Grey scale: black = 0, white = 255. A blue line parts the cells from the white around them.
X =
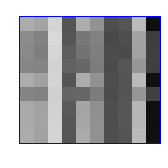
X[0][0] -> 172
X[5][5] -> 124
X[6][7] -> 86
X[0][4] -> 172
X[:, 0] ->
[172, 140, 137, 134, 172, 132, 169, 170, 172]
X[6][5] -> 143
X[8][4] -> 171
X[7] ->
[170, 163, 211, 87, 166, 145, 78, 87, 182, 15]
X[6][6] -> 79
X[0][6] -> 78
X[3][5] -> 125
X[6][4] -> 164
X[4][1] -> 161
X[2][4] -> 115
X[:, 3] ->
[84, 86, 94, 98, 84, 101, 90, 87, 85]
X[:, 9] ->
[14, 62, 64, 63, 16, 65, 16, 15, 16]
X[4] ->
[172, 161, 212, 84, 172, 146, 78, 84, 186, 16]
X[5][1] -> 130
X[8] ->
[172, 161, 212, 85, 171, 145, 78, 84, 186, 16]
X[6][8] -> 182

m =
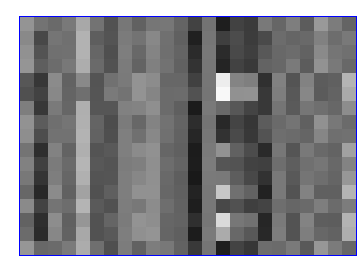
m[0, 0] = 148
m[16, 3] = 122
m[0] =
[148, 115, 106, 121, 168, 115, 82, 119, 97, 118, 119, 100, 66, 115, 30, 66, 59, 121, 102, 126, 92, 153, 124, 100]
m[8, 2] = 114
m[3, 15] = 66
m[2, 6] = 79
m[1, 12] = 32
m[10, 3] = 106
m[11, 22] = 101
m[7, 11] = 100
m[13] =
[138, 67, 116, 109, 180, 90, 81, 125, 120, 140, 110, 98, 30, 120, 72, 81, 63, 68, 110, 102, 106, 126, 107, 124]
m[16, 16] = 55
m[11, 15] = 93
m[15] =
[107, 43, 135, 98, 168, 82, 89, 126, 144, 148, 101, 95, 28, 122, 171, 104, 88, 40, 125, 83, 126, 103, 98, 174]
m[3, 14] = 36
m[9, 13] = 122
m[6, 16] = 68
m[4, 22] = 96
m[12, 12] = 35
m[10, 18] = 110
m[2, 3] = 113
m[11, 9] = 144
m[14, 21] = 94
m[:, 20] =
[92, 105, 98, 92, 130, 135, 118, 96, 101, 121, 112, 117, 130, 106, 131, 126, 89]
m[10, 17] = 64
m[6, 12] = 27
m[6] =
[126, 56, 122, 102, 175, 86, 86, 129, 131, 143, 107, 95, 27, 121, 105, 87, 68, 56, 117, 90, 118, 111, 103, 141]
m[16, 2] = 107
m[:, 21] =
[153, 129, 138, 146, 92, 91, 111, 145, 134, 105, 118, 110, 96, 126, 94, 103, 151]
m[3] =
[149, 94, 108, 120, 173, 106, 82, 123, 99, 128, 114, 97, 51, 119, 36, 66, 57, 99, 103, 122, 92, 146, 121, 104]
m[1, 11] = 96
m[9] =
[116, 46, 130, 99, 175, 84, 89, 127, 139, 145, 102, 96, 28, 122, 146, 97, 76, 42, 119, 85, 121, 105, 99, 161]
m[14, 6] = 101
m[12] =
[103, 40, 139, 97, 162, 81, 95, 126, 145, 145, 103, 96, 35, 120, 199, 112, 98, 34, 121, 83, 130, 96, 96, 180]

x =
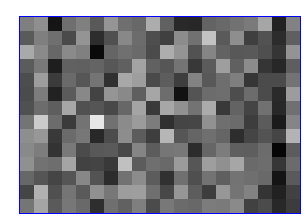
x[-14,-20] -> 127
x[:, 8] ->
[104, 108, 106, 163, 158, 95, 164, 155, 92, 133, 92, 140, 158, 127]
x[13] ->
[117, 165, 90, 119, 105, 46, 111, 97, 127, 75, 120, 107, 104, 124, 122, 138, 65, 75, 40, 60]
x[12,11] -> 150
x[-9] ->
[75, 124, 34, 91, 136, 67, 149, 137, 95, 166, 109, 18, 84, 108, 110, 77, 108, 75, 42, 156]
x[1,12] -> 113
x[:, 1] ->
[143, 127, 138, 120, 157, 124, 108, 203, 151, 125, 114, 85, 177, 165]
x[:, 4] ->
[128, 148, 128, 96, 86, 136, 81, 115, 119, 75, 66, 135, 90, 105]
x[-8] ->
[80, 108, 94, 167, 81, 85, 72, 103, 164, 58, 167, 145, 115, 171, 57, 99, 68, 113, 40, 112]
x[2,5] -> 10
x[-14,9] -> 173
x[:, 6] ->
[149, 80, 101, 87, 48, 149, 72, 113, 76, 90, 57, 44, 119, 111]
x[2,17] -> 79
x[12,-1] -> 65
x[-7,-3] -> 91
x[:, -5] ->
[114, 142, 88, 96, 127, 77, 99, 107, 45, 95, 166, 115, 116, 138]
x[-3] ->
[103, 85, 69, 85, 135, 83, 44, 114, 140, 92, 49, 112, 79, 115, 95, 115, 111, 105, 20, 90]
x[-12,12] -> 82
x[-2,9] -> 111
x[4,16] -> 54
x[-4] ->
[144, 114, 110, 165, 66, 68, 57, 192, 92, 111, 105, 155, 86, 158, 144, 166, 106, 109, 54, 107]
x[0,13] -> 99
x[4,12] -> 131
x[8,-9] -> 86
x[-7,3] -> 59
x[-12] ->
[169, 138, 103, 138, 128, 10, 101, 112, 106, 75, 173, 148, 82, 133, 98, 88, 89, 79, 53, 147]
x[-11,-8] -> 56
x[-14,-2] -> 34

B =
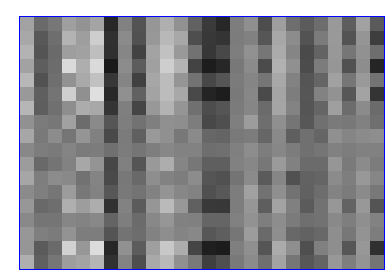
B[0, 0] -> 162
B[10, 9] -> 153
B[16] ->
[150, 91, 106, 209, 151, 220, 39, 145, 92, 159, 200, 173, 69, 31, 28, 127, 143, 85, 171, 142, 79, 128, 142, 86, 151, 48]
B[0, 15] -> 125
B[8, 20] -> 112
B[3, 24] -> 141
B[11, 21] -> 101
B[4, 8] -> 64
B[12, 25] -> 120
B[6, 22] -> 159
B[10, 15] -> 129
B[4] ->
[183, 82, 111, 146, 169, 193, 55, 133, 64, 166, 188, 149, 115, 71, 85, 123, 133, 118, 168, 130, 85, 101, 161, 118, 153, 115]
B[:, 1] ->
[106, 88, 84, 94, 82, 95, 94, 123, 121, 125, 105, 126, 127, 105, 117, 127, 91, 96]
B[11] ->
[166, 126, 140, 137, 114, 132, 74, 120, 105, 142, 130, 125, 140, 85, 81, 116, 139, 91, 134, 81, 98, 101, 139, 126, 152, 134]
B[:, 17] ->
[77, 86, 118, 75, 118, 74, 107, 110, 102, 125, 119, 91, 114, 94, 126, 106, 85, 111]
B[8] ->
[167, 121, 140, 117, 149, 129, 73, 123, 96, 153, 144, 120, 138, 103, 100, 121, 124, 102, 137, 95, 112, 101, 144, 133, 139, 142]
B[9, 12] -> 130
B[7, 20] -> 87
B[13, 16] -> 150
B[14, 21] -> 114
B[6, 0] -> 182
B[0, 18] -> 158
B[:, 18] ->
[158, 167, 171, 177, 168, 164, 165, 143, 137, 135, 154, 134, 143, 163, 141, 142, 171, 163]
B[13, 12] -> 96
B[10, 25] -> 124
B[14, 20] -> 111
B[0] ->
[162, 106, 119, 159, 147, 164, 39, 129, 83, 150, 175, 145, 97, 58, 39, 125, 143, 77, 158, 110, 91, 109, 153, 93, 161, 90]
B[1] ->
[168, 88, 110, 179, 158, 206, 49, 139, 81, 152, 184, 168, 78, 56, 52, 124, 129, 86, 167, 140, 83, 123, 153, 83, 149, 62]
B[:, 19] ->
[110, 140, 133, 144, 130, 125, 131, 117, 95, 124, 129, 81, 114, 128, 123, 104, 142, 118]

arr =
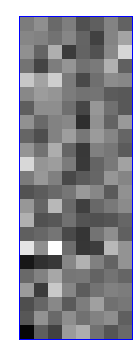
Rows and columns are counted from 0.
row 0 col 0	124
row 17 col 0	23
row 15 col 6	142
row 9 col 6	119
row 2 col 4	99
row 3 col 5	122
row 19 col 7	124
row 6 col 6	112
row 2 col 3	59
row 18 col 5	99
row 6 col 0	94
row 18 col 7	101
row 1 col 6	132
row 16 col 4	54
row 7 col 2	130
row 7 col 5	145
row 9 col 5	128
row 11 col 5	102
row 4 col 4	73
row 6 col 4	70
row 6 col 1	142
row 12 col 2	105
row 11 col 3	72
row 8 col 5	155
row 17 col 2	56
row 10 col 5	100
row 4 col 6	140
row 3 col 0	115
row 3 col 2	125
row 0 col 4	80
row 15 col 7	96
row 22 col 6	85
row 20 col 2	136
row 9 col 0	149
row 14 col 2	87
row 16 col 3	109

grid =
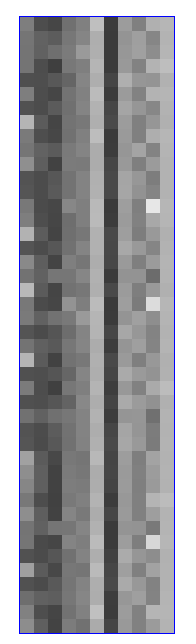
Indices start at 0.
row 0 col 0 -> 126
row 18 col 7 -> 147
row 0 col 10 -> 182
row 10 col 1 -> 94
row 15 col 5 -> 177
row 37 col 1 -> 74
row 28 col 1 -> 97
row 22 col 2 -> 85
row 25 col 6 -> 69
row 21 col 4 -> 154
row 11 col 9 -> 125
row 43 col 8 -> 129
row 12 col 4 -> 131
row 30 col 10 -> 179
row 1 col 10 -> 179
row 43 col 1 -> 95
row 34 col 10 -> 188
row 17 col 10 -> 180
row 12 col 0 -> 85
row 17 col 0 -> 137
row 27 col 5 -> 173
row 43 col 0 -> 141
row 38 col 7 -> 171
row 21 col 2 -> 114
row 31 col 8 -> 126
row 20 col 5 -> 187
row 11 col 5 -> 176
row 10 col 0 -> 143
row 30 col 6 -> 73
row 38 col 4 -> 131
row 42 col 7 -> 156
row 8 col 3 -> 113
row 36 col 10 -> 180
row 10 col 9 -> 155
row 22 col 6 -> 70
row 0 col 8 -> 128
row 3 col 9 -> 179

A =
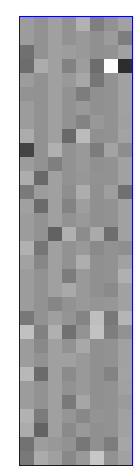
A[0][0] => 156
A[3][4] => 157
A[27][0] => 156
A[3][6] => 252
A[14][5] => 144
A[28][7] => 161
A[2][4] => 153
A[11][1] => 105
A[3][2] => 160
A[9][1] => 146
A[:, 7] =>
[161, 125, 161, 45, 161, 161, 161, 160, 163, 141, 161, 161, 112, 161, 161, 161, 143, 161, 176, 161, 161, 181, 146, 161, 161, 163, 161, 155, 161, 161, 166, 161]
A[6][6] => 146
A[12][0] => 122
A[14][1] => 146
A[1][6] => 155
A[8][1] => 146
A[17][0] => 162
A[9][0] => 68
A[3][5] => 109
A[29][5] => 144
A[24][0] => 156
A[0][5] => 127
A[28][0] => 178
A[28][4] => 136
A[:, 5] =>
[127, 144, 144, 109, 118, 144, 144, 152, 144, 124, 144, 146, 144, 144, 144, 170, 138, 144, 144, 144, 149, 190, 194, 144, 144, 144, 144, 144, 147, 144, 144, 199]
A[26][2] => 160
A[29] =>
[172, 99, 160, 138, 153, 144, 146, 161]
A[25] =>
[184, 107, 160, 139, 153, 144, 131, 163]
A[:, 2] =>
[160, 160, 160, 160, 160, 160, 160, 160, 160, 176, 127, 160, 160, 160, 160, 98, 160, 160, 160, 160, 134, 159, 176, 160, 160, 160, 160, 160, 160, 160, 152, 160]
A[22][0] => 193
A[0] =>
[156, 146, 160, 146, 177, 127, 146, 161]
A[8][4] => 187
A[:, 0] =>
[156, 156, 112, 109, 156, 147, 156, 156, 172, 68, 156, 173, 122, 160, 156, 156, 177, 162, 156, 156, 156, 120, 193, 156, 156, 184, 156, 156, 178, 172, 114, 121]
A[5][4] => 125
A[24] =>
[156, 146, 160, 160, 153, 144, 146, 161]
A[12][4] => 173
